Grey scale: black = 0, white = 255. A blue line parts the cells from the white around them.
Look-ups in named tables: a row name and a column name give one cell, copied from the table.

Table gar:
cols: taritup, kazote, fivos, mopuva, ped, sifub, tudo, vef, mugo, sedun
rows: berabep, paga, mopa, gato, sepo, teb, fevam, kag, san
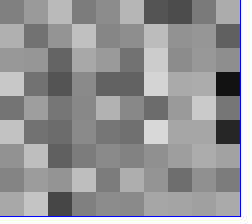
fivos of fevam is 96
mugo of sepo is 202
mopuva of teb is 137
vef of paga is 145
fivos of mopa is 101
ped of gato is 99
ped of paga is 133
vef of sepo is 154
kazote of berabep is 154
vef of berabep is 76
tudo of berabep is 84
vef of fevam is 158
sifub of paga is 141

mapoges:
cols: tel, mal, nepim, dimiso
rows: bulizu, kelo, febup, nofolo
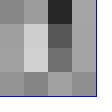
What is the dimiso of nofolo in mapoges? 142
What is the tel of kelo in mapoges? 159
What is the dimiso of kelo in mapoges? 164
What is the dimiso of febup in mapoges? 163
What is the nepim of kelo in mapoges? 87
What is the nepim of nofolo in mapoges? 160
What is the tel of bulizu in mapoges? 134
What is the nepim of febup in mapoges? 112
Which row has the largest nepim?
nofolo

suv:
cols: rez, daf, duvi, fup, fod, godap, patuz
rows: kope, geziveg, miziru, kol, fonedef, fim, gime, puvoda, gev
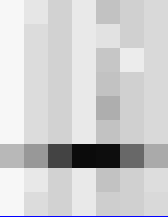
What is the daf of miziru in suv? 220
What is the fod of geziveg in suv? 226
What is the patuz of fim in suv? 217
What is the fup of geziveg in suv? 233
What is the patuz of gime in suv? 170
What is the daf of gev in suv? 220
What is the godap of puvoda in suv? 208

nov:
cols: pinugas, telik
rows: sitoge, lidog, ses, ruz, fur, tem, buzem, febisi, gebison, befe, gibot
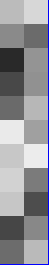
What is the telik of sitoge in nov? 215
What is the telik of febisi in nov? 123
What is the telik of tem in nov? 160
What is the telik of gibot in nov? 186
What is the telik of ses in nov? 148
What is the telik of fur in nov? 183
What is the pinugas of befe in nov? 70
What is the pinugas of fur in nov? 106
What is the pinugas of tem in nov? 234

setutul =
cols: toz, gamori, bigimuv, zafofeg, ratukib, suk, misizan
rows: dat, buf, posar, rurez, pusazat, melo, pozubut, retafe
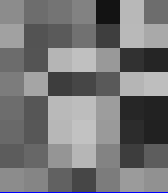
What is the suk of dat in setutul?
184
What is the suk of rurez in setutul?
181
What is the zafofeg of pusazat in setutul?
189
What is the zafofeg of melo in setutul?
194
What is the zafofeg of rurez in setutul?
70
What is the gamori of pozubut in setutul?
103
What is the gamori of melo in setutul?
87
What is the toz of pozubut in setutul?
92
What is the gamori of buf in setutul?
83
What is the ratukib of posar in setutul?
153
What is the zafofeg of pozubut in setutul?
182
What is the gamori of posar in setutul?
84
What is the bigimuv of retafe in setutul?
97
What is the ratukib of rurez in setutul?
89

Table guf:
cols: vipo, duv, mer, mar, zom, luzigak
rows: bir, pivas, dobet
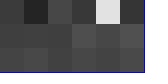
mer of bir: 71
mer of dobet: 65
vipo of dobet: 68
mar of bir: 56
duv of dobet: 72
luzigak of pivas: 80
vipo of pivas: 63
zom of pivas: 71
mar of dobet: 71
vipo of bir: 59
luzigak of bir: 53
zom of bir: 226
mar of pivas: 78
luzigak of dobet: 73
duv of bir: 36

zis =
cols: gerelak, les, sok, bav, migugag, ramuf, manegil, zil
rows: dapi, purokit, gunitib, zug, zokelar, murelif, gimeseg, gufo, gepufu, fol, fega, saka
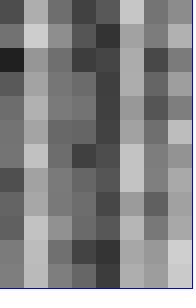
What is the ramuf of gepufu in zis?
155
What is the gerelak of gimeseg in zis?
116
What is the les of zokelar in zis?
177
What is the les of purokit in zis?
205
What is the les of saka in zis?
186
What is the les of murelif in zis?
164
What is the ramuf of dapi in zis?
198
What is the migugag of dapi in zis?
88
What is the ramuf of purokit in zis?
162
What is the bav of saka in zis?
102
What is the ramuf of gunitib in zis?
172
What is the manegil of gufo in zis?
127
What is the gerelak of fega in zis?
123
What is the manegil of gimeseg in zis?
125
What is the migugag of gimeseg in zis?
77
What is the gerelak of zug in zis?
89
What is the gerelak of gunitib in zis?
32
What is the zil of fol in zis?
168
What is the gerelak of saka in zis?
126
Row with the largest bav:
zokelar

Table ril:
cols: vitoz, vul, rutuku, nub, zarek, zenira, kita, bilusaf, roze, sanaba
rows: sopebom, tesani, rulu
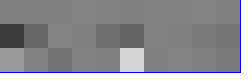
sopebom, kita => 130
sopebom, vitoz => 127
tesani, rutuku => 132
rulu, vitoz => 154
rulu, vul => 131
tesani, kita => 129
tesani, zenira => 99
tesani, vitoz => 60
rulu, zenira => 212
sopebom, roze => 132
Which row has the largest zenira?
rulu

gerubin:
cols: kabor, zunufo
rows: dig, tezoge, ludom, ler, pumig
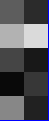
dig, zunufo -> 43
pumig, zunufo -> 33
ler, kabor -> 9
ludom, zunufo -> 24
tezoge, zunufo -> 218
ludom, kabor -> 69
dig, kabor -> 93
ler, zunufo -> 55
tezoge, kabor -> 178
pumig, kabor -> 135
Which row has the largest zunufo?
tezoge

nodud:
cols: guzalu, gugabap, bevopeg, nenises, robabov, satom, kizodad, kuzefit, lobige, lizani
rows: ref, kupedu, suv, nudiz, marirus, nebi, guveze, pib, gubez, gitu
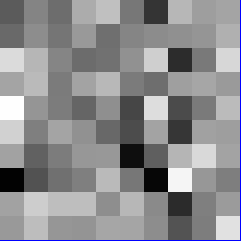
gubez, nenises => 190
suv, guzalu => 219
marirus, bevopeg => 124
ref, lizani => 164
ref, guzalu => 91
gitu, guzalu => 153
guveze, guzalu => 162
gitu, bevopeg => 150
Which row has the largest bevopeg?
gubez

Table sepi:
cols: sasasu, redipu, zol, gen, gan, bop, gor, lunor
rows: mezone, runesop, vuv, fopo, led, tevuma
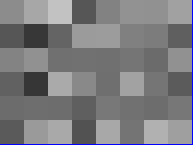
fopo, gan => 111
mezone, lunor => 161
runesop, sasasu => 86
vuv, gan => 112
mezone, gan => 130
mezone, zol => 194
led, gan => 120
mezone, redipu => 167
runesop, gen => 155
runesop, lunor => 95
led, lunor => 119
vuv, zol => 112
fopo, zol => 170
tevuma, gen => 82
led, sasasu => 108
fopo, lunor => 91
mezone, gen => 86
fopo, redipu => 54
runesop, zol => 100
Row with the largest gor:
tevuma

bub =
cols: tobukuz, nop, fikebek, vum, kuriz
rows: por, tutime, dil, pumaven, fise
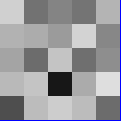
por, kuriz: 180
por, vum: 116
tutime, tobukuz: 178
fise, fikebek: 205
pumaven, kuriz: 222
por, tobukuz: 208
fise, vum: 188

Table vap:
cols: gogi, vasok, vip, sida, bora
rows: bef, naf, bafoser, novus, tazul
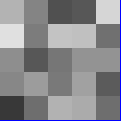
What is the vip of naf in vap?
195
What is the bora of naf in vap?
112
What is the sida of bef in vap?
87
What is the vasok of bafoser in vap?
87
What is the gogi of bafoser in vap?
142
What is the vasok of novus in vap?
156
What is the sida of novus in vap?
161
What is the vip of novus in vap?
121
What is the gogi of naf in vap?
224
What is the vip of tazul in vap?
178
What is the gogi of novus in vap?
135
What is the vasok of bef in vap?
132
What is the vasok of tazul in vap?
110
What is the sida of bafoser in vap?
147
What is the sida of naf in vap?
192
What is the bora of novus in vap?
91

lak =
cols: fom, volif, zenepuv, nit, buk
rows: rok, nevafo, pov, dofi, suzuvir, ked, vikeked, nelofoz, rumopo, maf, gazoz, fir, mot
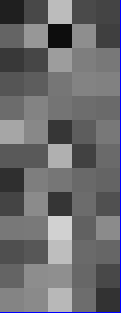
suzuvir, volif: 131
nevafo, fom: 100
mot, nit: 109
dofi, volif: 93
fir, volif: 141
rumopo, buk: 80
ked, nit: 93
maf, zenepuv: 209
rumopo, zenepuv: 53
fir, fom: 100
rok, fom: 31
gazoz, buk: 102
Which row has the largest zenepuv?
maf

